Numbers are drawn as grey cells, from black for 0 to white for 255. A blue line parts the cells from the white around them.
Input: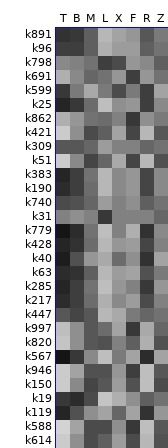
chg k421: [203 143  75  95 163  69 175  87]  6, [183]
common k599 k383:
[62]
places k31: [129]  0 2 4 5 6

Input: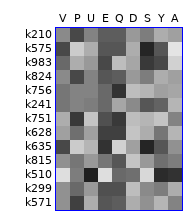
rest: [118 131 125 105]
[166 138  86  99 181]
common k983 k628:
[173]
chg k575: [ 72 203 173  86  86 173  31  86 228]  6, [37]
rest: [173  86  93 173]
[145 181 131]

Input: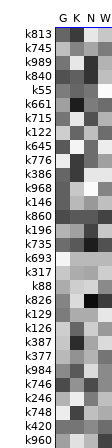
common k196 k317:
[199]
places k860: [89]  1 2
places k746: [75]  0 2
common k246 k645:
[237]
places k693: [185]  1 2 3

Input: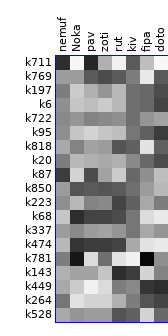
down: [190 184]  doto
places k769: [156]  0 1
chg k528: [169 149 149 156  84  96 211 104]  2, [156]
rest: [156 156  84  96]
[211 104]

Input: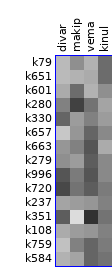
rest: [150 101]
[137]
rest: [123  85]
[137]
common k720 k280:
[115]
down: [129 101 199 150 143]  divar
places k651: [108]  3
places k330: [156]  1 3
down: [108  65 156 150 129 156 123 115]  makip

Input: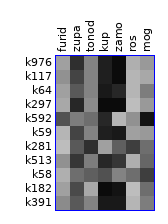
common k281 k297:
[189]
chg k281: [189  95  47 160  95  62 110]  1, [89]
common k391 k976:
[131]
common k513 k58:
[175]

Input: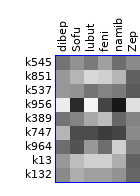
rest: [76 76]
[ 61  69 138]
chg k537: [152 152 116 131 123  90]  1, [146]
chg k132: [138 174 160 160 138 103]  4, [146]
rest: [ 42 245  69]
[ 23 224]
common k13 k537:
[152]

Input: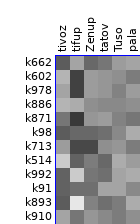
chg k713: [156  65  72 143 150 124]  1, [72]
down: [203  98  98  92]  tivoz
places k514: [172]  4
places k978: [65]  1

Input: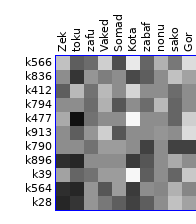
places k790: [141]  0 1 5 7
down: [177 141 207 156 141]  Vaked
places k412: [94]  0
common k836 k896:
[141]
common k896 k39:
[141]
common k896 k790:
[141]

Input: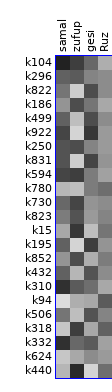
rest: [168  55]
[190 117]
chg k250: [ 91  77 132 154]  0, [83]
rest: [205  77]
[140]

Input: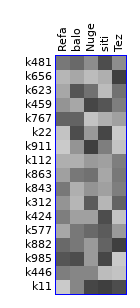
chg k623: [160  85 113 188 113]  0, [167]
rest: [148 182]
[ 91 182  99]
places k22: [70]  3
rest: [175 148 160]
[126]

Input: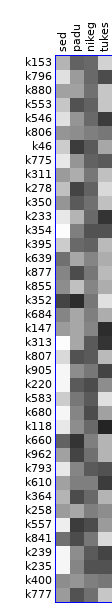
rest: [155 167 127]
[141]
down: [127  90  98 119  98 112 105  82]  nikeg
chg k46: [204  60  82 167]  2, [90]

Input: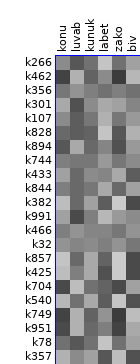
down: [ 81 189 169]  biv
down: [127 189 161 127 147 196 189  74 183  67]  konu

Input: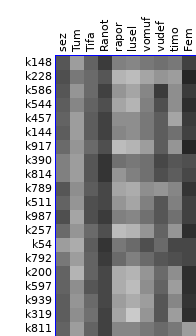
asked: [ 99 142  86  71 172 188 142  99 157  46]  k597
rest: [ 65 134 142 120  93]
[112  65]
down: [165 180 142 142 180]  lusel
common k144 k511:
[65]
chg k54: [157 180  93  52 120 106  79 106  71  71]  1, [172]
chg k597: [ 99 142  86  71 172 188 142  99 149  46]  8, [157]
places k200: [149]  6

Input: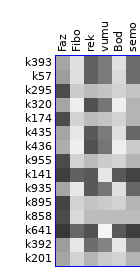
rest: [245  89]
[62]
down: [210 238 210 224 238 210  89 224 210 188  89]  Bod
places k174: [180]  5
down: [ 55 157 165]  Faz
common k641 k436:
[81]
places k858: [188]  2 3 4 5

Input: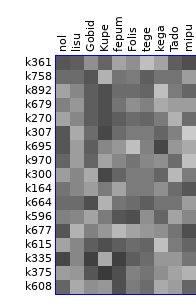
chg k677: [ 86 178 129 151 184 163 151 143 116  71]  9, [79]
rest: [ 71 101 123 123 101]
[184 123]
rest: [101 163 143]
[191 163  94  79]
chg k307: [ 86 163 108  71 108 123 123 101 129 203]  1, [170]

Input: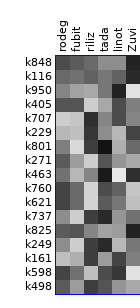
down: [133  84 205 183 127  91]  rodeg
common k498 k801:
[62]

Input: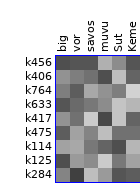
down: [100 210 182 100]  Keme
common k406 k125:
[79]
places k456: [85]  1 2 5
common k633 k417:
[196]

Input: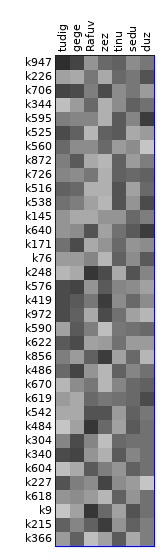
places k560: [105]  0 3
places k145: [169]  1 2
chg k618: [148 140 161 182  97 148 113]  2, [155]
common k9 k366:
[161]
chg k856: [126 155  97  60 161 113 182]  5, [105]
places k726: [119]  2
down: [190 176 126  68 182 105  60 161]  zez

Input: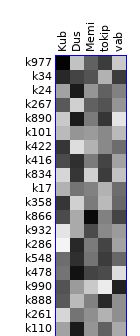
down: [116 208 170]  Dus
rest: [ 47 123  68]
[162]
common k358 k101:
[186]

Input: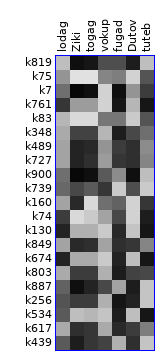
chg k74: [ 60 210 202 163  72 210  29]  1, [217]
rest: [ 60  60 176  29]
[66 72]
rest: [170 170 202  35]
[190  22]
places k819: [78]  3 4
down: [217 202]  togag

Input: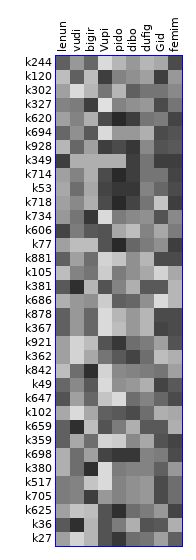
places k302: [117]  3 6 7
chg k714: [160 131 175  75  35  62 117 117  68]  4, [41]
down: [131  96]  pido
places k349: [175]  1 2 3 4
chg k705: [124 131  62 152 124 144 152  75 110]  4, [131]
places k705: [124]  0

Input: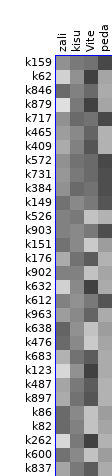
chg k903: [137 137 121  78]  0, [129]
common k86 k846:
[106]

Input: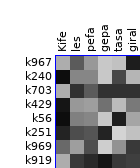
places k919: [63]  5
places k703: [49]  1 3 4 5
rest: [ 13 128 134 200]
[ 29 165]

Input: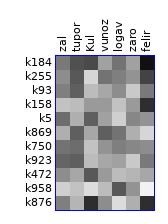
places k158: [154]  2 3 5
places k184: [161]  3 5
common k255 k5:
[147]
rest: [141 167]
[ 88 154 188 181 167]

